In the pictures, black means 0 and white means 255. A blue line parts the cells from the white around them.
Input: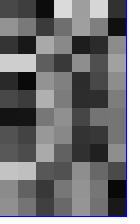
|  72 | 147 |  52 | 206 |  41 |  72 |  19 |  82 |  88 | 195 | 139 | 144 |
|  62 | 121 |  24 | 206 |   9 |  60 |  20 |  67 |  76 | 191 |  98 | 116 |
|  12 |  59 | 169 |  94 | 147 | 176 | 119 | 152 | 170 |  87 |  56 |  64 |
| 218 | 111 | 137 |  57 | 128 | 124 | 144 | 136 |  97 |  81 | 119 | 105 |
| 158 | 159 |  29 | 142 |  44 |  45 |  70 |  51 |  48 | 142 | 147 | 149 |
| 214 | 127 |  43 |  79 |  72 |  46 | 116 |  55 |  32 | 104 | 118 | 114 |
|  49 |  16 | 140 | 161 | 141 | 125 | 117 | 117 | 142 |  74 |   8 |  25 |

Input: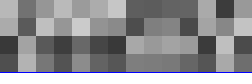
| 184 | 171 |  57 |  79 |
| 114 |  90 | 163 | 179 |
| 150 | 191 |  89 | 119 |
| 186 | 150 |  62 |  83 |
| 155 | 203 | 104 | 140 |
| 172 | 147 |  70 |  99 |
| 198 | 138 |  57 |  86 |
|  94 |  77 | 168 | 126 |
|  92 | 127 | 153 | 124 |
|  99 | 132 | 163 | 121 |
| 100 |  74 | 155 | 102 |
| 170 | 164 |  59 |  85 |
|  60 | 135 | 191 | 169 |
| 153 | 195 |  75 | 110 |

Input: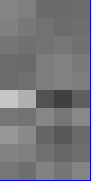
| 132 | 129 | 117 | 107 | 108 | 198 | 118 | 151 | 131 | 119 |
| 127 | 120 | 113 | 106 | 112 | 176 | 115 | 138 | 127 | 111 |
| 106 | 114 | 115 | 125 | 126 |  82 | 134 | 102 | 112 | 130 |
| 105 | 107 | 118 | 130 | 130 |  64 | 118 |  88 | 103 | 117 |
| 108 | 111 | 113 | 122 | 126 |  95 | 136 | 105 | 109 | 132 |

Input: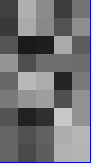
|  65 |  57 |  85 | 149 | 104 | 122 |  84 | 100 | 100 |
| 175 | 170 |  26 |  78 | 185 | 148 |  33 |  80 |  73 |
| 140 | 136 |  30 | 111 | 172 | 158 |  47 |  97 |  93 |
|  60 |  82 | 171 | 109 |  37 |  79 | 199 | 173 | 177 |
| 115 | 142 |  93 | 108 | 121 | 145 | 145 | 183 | 179 |

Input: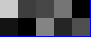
| 203 |  19 |
|  62 |   0 |
|  71 | 132 |
| 117 |  37 |
|   1 |  79 |

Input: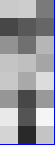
| 202 |  71 | 146 | 196 | 200 | 150 | 233 | 212 |
| 205 |  88 | 112 | 191 | 169 |  71 |  84 |  41 |
| 122 | 102 | 182 | 165 | 220 | 153 | 245 | 196 |
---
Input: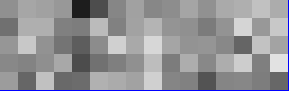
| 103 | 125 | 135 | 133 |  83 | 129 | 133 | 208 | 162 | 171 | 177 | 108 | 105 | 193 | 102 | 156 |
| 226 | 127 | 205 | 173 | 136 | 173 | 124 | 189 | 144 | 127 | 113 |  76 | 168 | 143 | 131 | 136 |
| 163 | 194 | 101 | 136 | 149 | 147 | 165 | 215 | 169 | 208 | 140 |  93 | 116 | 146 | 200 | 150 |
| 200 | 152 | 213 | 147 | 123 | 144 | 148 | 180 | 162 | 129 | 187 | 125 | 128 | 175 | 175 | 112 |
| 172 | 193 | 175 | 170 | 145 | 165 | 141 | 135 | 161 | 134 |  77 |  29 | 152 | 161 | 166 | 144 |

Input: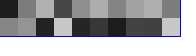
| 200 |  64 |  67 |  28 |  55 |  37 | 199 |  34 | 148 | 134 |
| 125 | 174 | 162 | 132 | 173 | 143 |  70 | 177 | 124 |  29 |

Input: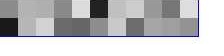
| 147 | 159 | 165 | 109 | 201 | 142 | 102 | 107 | 210 | 182 |  24 |
| 221 | 118 | 153 | 204 | 192 |  34 | 220 | 138 | 175 | 179 | 139 |

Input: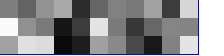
| 228 | 129 |  24 |  73 | 137 | 160 |  29 |   9 | 219 | 224 | 162 |
| 132 | 133 | 103 |  55 | 122 | 228 |  60 |  22 | 122 | 144 | 250 |
| 214 |  60 | 161 | 120 | 129 | 102 |  44 | 170 | 146 |  99 | 127 |

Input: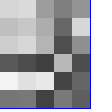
|  94 | 121 |  66 | 120 | 118 |
| 101 |  68 | 232 | 224 | 243 |
|  77 | 184 |  63 |  77 |  89 |
| 143 |  78 | 180 | 215 | 206 |
| 215 | 103 | 173 | 199 | 191 |
| 147 | 126 | 157 | 218 | 213 |

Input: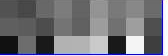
|  62 | 243 |  25 | 201 | 179 | 177 |  25 | 109 |  17 |
|  79 | 158 | 113 | 157 |  96 | 116 |  77 |  92 |  95 |
| 107 | 135 | 121 | 147 |  99 | 124 | 104 |  72 |  82 |

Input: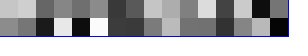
|   5 | 185 | 133 |  50 | 113 | 114 | 187 | 123 |  58 |  60 | 251 |  13 | 232 |  26 | 118 | 140 |
| 117 |  14 | 203 |  67 | 220 | 128 | 173 | 197 |  89 |  57 | 139 | 111 | 134 | 102 | 207 | 198 |
